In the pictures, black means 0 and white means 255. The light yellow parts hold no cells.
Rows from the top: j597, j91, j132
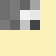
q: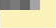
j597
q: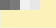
j91

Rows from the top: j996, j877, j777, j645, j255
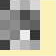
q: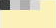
j996
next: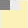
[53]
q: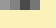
j877
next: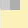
[215]
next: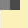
[118]

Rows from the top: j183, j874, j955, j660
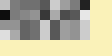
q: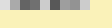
j660
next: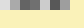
[147]
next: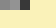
[170]
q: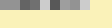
j955

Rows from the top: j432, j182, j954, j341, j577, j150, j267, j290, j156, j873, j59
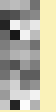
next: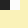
[177]
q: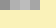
j150
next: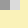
[219]
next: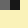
[242]

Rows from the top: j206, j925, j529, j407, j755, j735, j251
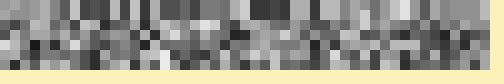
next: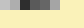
[46]
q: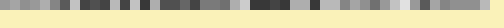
j206
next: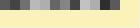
[102]
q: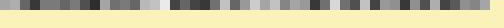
j735
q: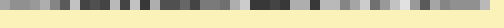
j925

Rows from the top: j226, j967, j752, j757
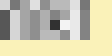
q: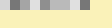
j226
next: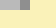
[233]
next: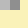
[233]

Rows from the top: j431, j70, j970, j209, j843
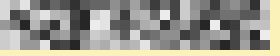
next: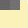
[143]
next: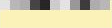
[101]
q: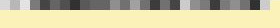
j431
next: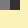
[193]

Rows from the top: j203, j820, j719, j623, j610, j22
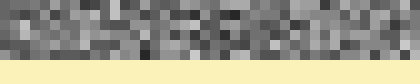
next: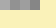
[134]
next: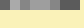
[158]
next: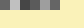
[91]
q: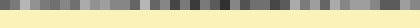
j623

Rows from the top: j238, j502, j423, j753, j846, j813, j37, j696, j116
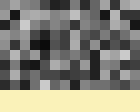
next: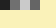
[132]
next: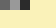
[123]
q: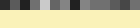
j116

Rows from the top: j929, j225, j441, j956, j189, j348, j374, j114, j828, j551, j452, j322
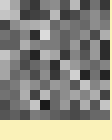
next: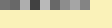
[174]
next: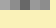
[85]
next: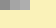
[185]
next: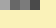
[141]
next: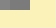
[95]
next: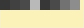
[104]

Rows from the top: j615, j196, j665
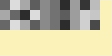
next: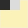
[138]
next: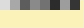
[188]
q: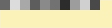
j665
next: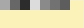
[157]
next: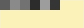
[188]
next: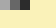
[220]

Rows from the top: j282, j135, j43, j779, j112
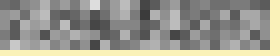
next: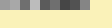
[133]
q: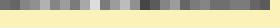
j282
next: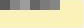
[111]

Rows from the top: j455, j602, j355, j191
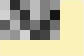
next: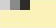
[188]
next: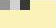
[67]
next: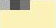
[44]
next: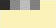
[148]

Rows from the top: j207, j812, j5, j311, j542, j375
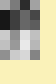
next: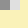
[192]
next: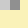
[224]

